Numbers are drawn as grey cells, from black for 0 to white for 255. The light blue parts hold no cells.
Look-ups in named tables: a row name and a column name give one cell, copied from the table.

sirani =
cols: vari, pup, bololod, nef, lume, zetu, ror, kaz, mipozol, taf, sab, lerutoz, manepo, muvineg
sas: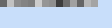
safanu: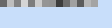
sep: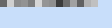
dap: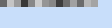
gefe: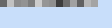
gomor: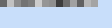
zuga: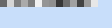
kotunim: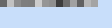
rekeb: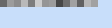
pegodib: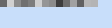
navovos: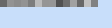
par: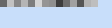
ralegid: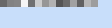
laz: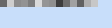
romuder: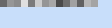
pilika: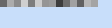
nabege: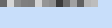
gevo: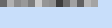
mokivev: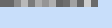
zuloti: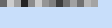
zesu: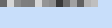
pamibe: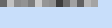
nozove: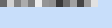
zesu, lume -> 125
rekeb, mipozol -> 71
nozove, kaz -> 143
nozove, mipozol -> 57
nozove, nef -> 172
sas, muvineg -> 164
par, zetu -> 213
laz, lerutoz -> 97
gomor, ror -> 149
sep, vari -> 104
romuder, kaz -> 167
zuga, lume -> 125
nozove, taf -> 110

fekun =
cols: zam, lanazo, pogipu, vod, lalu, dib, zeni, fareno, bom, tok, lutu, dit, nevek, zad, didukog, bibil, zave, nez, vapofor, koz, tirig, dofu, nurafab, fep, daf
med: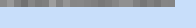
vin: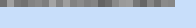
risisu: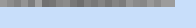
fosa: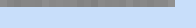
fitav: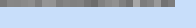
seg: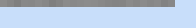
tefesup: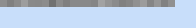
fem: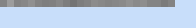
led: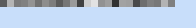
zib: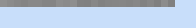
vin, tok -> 158
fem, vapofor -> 145
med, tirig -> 118
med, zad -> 127
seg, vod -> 136
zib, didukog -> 129
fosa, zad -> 128
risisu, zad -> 120
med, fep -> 133
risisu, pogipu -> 130
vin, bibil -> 109
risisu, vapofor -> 150
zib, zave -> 133
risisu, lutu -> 120
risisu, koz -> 139
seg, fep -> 130
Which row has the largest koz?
fitav

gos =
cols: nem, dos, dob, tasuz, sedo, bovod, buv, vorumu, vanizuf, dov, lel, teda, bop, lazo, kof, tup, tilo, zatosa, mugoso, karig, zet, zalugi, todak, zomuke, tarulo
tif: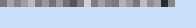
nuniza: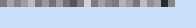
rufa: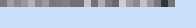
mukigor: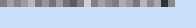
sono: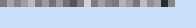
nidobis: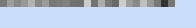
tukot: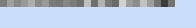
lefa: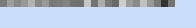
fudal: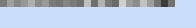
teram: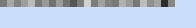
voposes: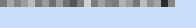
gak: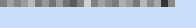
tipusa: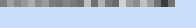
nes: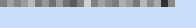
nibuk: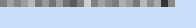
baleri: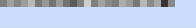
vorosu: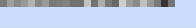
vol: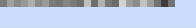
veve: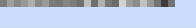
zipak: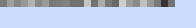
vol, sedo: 174
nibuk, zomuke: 52
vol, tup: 120
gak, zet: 183
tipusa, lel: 122
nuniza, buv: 153
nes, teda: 128
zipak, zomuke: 52
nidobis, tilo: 105
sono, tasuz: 158
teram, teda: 125
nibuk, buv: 152

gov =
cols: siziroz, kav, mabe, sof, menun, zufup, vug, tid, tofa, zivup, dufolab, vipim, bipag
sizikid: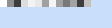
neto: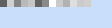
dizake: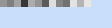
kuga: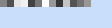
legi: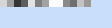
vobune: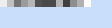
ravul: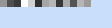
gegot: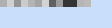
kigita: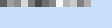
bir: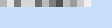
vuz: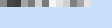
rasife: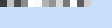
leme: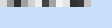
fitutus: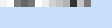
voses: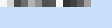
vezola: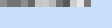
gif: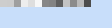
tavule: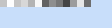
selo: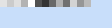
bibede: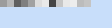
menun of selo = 255
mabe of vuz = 64
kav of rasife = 194
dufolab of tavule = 156
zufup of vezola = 198
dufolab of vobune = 142
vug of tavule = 98
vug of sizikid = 160
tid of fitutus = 209
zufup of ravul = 48
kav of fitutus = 252
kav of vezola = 116
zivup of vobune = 63
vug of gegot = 211
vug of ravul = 165
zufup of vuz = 211

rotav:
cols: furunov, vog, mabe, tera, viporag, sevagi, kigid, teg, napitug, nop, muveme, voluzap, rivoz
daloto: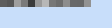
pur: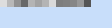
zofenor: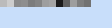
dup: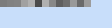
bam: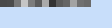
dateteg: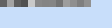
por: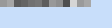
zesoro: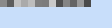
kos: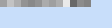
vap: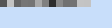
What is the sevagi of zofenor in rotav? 132
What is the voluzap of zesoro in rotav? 154
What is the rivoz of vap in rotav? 195
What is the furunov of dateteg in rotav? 98
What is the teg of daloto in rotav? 119
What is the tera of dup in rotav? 161
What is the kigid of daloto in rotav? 183
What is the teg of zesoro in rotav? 201
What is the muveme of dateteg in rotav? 143
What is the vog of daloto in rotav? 86
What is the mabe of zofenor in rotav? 138
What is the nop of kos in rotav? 233
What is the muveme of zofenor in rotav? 158
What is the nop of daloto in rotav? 141

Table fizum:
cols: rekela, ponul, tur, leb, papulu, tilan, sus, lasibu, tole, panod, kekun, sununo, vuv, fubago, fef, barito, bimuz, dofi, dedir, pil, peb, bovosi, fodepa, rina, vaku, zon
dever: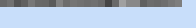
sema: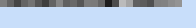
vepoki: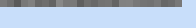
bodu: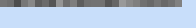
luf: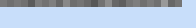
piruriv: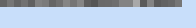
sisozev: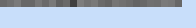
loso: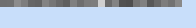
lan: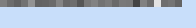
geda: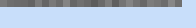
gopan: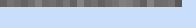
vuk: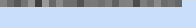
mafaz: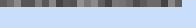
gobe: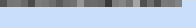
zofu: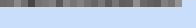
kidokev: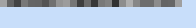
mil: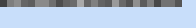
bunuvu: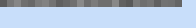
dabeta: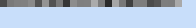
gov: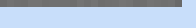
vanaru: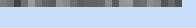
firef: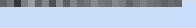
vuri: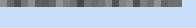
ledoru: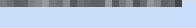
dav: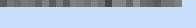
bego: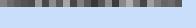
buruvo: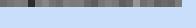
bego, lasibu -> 139
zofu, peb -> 104
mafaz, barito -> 69
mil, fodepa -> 72
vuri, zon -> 112
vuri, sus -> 92
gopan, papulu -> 110
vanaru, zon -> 83
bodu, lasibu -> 85
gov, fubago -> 115
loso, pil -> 116
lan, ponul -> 108
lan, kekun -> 110
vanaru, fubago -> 100
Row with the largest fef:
loso

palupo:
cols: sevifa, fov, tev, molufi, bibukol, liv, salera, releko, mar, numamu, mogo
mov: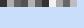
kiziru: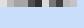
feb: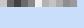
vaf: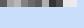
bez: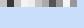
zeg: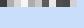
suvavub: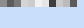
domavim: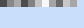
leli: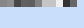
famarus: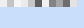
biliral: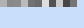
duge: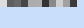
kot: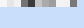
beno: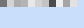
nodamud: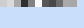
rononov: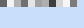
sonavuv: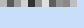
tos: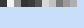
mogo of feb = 154
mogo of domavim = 166
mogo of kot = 120
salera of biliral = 222
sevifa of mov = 52
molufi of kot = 116
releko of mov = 241
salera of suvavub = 229
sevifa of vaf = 93
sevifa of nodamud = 206
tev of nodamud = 169
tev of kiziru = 165
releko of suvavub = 62
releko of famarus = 131
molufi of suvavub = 212
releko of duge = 137

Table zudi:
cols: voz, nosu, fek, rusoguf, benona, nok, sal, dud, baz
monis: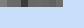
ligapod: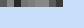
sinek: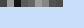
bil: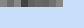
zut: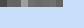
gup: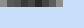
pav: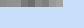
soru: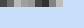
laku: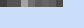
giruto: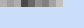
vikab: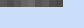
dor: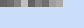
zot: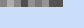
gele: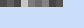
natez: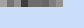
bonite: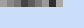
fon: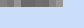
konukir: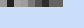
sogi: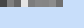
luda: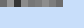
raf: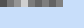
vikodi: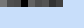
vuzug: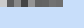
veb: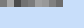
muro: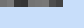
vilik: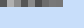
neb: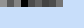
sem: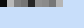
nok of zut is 107
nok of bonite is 122
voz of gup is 141
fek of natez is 146
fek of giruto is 172
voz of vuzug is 203
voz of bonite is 161
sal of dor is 112
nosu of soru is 110
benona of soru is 151
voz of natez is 163
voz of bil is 134
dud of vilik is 120
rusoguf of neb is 1
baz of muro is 67
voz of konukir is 153
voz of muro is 114
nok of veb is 160
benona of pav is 110

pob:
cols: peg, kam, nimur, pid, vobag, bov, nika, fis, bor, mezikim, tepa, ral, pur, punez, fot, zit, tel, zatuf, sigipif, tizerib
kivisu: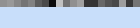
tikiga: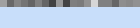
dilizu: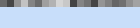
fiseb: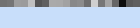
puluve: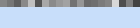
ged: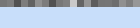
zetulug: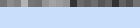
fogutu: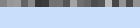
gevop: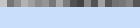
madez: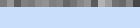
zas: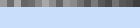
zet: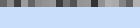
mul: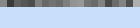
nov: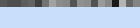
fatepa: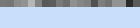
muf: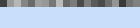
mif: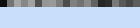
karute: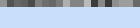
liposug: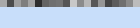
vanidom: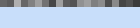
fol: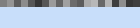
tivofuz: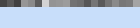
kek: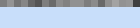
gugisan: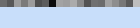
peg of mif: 14
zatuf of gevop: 120
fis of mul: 114
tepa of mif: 128
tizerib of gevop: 86
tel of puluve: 216
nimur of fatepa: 139
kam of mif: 117
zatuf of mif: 88
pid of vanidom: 103
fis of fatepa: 92
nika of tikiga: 101
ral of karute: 131
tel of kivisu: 72
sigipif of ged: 126
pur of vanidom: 159

